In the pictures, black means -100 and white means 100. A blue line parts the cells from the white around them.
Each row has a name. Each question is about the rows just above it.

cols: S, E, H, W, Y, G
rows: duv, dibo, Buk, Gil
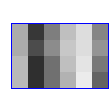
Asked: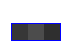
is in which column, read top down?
E
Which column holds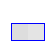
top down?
Y

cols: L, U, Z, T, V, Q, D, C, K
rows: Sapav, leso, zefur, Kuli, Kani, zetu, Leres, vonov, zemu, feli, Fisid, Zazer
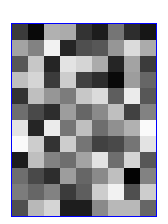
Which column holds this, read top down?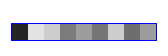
T
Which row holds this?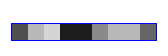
Zazer
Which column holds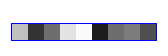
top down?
L
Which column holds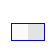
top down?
K
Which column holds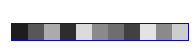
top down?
Q

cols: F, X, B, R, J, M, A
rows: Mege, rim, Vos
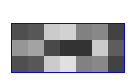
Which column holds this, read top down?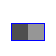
F
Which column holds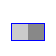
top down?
M
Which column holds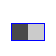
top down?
B
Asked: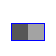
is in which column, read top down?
X
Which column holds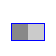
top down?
M

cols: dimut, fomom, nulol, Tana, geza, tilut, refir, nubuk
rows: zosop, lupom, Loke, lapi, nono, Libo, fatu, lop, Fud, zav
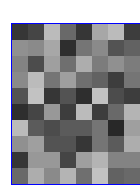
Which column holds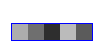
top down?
geza
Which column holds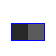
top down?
refir
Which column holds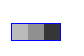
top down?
dimut

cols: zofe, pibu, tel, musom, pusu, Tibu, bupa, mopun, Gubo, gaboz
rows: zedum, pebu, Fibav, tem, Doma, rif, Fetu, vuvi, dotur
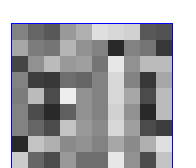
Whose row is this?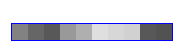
zedum
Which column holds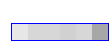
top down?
bupa
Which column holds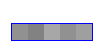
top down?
mopun

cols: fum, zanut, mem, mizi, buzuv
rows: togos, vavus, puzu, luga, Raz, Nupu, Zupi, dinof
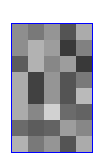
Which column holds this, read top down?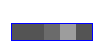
mizi
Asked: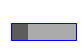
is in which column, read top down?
fum
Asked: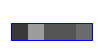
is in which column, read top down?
mizi
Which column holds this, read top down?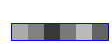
buzuv
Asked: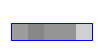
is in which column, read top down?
mem
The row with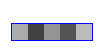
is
Raz

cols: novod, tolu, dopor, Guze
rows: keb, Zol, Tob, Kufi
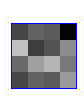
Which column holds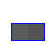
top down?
dopor
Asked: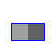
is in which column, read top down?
tolu
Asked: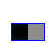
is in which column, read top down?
Guze
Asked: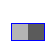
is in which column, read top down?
dopor
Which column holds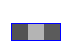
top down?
dopor
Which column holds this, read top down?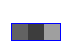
tolu

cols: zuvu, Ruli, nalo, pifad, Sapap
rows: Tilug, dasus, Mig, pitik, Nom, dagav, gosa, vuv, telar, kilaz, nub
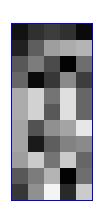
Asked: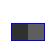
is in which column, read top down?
Ruli
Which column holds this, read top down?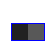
zuvu
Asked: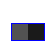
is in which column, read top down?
Ruli
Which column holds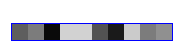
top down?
Ruli

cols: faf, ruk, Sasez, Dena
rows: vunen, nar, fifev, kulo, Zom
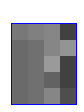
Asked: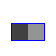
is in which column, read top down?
Dena
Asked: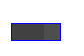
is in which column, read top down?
Dena
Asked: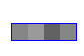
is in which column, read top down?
Sasez

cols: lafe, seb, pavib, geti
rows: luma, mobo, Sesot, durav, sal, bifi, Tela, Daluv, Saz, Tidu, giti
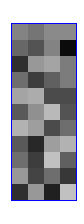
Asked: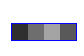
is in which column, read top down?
lafe
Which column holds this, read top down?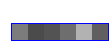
geti
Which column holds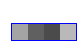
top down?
pavib

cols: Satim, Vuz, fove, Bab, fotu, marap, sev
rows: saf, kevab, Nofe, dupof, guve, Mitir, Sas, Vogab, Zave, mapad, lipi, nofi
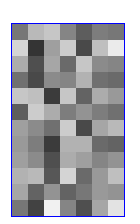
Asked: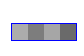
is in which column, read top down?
marap
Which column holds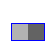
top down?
fotu
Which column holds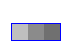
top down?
marap
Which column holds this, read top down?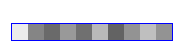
sev

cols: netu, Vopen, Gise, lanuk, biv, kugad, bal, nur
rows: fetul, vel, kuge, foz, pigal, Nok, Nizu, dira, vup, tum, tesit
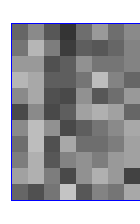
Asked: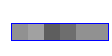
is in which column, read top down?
biv
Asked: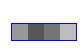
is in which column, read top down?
kugad
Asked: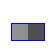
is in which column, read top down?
Gise

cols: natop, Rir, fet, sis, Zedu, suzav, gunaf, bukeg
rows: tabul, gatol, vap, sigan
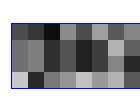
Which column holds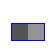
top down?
sis
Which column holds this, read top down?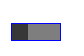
Rir
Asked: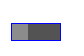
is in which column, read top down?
sis
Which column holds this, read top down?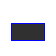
fet
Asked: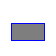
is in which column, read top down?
Rir
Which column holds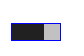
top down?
Zedu

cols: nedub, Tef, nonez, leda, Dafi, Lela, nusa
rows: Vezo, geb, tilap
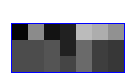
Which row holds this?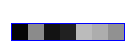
Vezo
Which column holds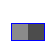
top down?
Tef
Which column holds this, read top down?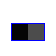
nedub
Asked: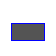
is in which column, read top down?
nonez

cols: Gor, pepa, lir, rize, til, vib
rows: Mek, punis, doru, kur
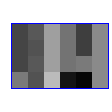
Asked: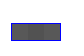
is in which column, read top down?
pepa
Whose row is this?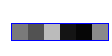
kur
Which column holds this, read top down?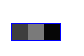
til
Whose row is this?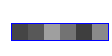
Mek
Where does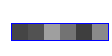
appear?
punis

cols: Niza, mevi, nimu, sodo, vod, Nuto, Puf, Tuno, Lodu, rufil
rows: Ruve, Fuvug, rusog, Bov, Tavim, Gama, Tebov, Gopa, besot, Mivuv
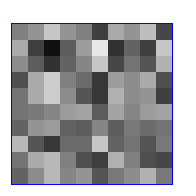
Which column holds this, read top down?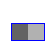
Puf
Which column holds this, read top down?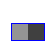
mevi

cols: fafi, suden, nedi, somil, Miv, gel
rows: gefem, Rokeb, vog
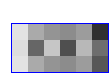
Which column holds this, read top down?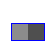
somil
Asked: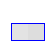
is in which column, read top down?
fafi

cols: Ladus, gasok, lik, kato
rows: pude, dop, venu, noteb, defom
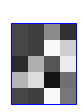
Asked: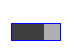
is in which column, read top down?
gasok
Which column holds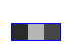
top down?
Ladus
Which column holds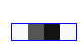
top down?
lik
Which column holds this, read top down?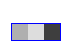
gasok

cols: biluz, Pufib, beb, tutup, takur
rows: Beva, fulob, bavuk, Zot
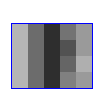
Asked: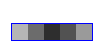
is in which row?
fulob
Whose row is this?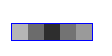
Beva

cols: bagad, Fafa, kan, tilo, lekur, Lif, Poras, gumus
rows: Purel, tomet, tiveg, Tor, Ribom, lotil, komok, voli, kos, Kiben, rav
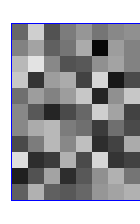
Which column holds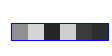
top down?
Lif
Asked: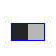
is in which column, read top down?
kan
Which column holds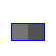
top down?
tilo
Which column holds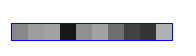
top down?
Poras

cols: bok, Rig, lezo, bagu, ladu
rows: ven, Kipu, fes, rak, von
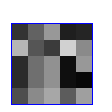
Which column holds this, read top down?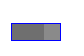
Rig
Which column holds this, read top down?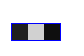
bagu
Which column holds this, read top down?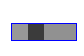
lezo

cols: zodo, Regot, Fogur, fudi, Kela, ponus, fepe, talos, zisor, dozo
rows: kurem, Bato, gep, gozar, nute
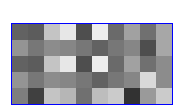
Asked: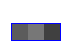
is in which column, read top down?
Regot
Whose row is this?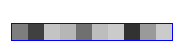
nute

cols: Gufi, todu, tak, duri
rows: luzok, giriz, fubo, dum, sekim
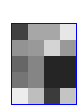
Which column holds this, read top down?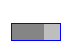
todu
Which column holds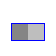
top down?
todu
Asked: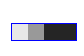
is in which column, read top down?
duri

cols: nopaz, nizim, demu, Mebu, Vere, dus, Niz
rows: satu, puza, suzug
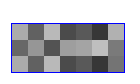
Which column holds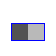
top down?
demu
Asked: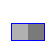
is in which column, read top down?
Niz

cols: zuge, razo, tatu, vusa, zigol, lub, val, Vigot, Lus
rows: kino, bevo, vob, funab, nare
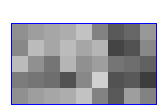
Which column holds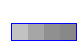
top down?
zigol
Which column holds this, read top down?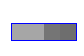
tatu
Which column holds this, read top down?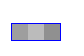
razo
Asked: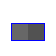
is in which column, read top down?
Vigot
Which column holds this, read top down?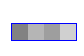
lub
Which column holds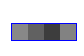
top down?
Lus
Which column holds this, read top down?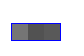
val

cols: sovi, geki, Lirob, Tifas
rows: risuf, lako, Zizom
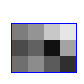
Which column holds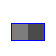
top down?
sovi
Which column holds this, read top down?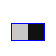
Lirob
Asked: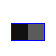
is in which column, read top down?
Lirob
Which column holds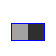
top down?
Tifas

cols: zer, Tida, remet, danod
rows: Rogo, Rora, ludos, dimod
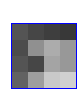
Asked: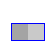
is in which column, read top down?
remet
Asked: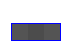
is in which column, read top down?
zer
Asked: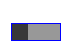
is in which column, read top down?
danod
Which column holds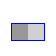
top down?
danod
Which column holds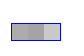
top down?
remet

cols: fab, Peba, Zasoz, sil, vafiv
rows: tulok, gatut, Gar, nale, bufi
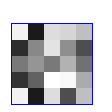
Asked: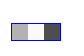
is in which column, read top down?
sil
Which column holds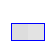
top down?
Zasoz
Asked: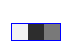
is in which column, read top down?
fab
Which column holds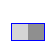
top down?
sil

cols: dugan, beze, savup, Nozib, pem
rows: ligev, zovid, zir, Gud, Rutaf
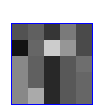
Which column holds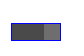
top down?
pem
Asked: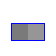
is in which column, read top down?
Nozib
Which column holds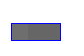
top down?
pem
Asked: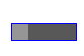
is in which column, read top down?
Nozib
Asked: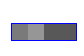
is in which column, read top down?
Nozib
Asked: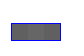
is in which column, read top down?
beze
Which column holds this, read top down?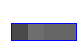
pem

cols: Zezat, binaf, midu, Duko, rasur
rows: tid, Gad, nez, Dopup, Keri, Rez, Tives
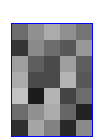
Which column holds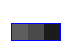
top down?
binaf
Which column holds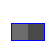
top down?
midu
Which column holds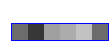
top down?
Zezat
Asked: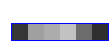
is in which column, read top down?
Zezat
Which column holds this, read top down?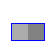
midu
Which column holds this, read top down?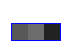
rasur
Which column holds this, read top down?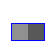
Duko

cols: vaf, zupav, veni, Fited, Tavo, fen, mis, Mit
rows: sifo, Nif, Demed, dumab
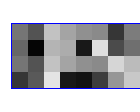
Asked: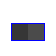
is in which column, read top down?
mis
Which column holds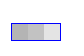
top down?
veni

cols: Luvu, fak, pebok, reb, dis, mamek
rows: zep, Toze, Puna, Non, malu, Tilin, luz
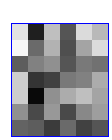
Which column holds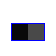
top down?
fak
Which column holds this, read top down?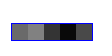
fak
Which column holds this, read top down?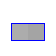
mamek

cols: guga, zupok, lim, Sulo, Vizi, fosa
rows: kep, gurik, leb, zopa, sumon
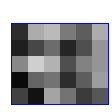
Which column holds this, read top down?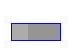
fosa
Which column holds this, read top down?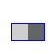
zupok
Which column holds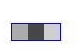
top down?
zupok
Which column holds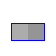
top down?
fosa

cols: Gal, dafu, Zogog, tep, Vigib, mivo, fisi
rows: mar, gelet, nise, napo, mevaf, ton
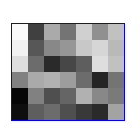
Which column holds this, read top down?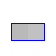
fisi
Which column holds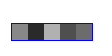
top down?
Zogog
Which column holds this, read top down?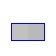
fisi
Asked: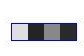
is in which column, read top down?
mivo
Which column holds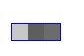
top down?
Vigib
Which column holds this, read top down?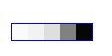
Gal

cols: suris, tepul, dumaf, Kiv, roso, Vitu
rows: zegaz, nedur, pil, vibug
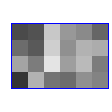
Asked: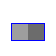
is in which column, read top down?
Kiv
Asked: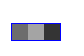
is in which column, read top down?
suris
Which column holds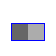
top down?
Vitu
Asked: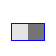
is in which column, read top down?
dumaf

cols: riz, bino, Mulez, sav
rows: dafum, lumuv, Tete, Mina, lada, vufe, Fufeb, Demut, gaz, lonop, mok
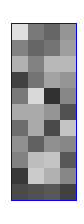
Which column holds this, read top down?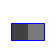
riz
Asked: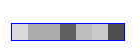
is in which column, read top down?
bino
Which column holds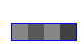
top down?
sav

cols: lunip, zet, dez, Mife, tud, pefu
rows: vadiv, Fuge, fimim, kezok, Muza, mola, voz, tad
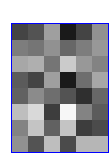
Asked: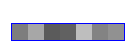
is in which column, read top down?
lunip
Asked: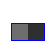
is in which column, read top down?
tud
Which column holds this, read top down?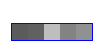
lunip
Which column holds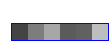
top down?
lunip
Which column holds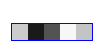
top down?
Mife
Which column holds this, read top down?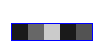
Mife
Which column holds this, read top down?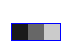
Mife

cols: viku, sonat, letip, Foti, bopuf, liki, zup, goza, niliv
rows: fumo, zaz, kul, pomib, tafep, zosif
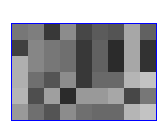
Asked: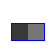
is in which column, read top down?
letip
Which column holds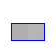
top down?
viku

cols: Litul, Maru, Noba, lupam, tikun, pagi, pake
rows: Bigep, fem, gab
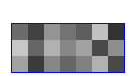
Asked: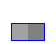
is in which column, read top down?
tikun
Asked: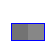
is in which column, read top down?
lupam

